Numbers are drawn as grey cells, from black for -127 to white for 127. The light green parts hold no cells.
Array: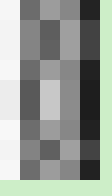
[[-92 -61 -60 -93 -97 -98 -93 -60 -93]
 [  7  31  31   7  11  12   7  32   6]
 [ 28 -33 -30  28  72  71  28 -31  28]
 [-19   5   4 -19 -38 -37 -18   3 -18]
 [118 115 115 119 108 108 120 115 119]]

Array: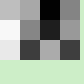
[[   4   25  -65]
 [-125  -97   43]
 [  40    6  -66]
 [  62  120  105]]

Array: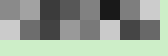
[[  76  -23]
 [  -1  -58]
 [-102   74]
 [   1   -6]
 [ -40   25]
 [ -68  -61]
 [  34  -18]
 [  10   75]]

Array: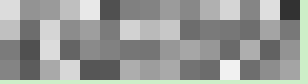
[[-77  -7  19  36]
 [ 94  36 -29  13]
 [  5 -17  46 -17]
 [ 85  -8 -21 113]
 [ 48  -5  23 -19]
 [  8 -18  38 -12]
 [ 27  71  23  41]
 [  3  58 -10  29]
 [  0  82  -9  45]
 [-47  -4   1 -40]
 [104  30  10 -41]
 [ 63  12 -27  87]
 [ 26  85  92  41]
 [ 19 -18 -47 -35]
 [ 92  64  -4   4]]

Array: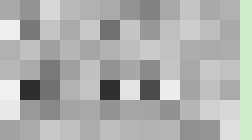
[[ 48  41  45  65  42  87  94]
 [ 41  62  42  72  63  80  22]
 [ 68  77  45  40  37  53  16]
 [ 41  63  65  67 109  18  54]
 [  3  23  74  10 -52  37  50]
 [ 19  69  62  39  99  38  54]
 [ 42 -14  49  19 -80  20  61]
 [ 49  72  38  64  67  41  44]
 [ 57  42  53  31  50  36  63]
 [ 88  67  32  -6 -13   8  72]
 [ 20  -7  64  42 -81  25  42]
 [ 41 110  48  55 112 104  35]]

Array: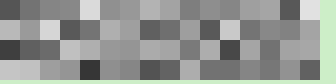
[[ 97  36  39 -30]
 [-39   2  35  18]
 [ 37   8 -13  -8]
 [ 31 -11  37   5]
 [  6  73 -55 -14]
 [ 14 -38  45 -13]
 [ -1  30  -5  45]
 [ 35 -16  37 -28]
 [ 51 -31  43 -44]
 [ 24  31  21   6]
 [ 16  47  24  15]
 [ 90 -11  47 -73]
 [  8 -38  64  21]
 [  5  86 -20  30]
 [-12  26 -31  65]
 [-42  57 -64  69]]
